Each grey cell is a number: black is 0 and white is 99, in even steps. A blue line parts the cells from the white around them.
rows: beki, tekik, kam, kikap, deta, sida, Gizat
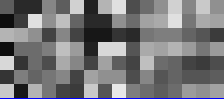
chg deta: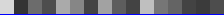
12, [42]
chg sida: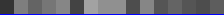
15, [33]
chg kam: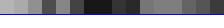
4, [26]

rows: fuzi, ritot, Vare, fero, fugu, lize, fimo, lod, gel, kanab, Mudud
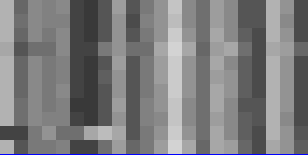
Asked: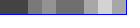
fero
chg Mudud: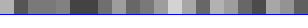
16, [65]
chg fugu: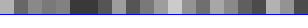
6, [26]

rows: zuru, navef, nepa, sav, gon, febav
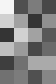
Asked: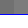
febav
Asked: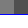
febav
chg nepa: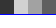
4, [34]
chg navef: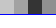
1, [81]
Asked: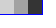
navef
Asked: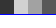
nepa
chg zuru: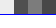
1, [95]

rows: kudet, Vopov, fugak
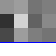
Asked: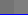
kudet
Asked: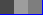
fugak
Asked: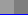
fugak
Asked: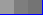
fugak

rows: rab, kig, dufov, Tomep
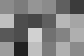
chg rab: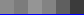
4, [54]
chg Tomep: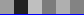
6, [54]
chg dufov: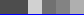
1, [34]

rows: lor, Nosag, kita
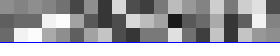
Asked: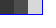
Nosag
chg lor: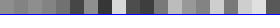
20, [30]
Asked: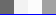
Nosag
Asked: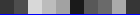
Nosag
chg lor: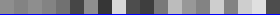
17, [47]
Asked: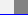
Nosag
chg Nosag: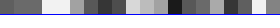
5, [98]

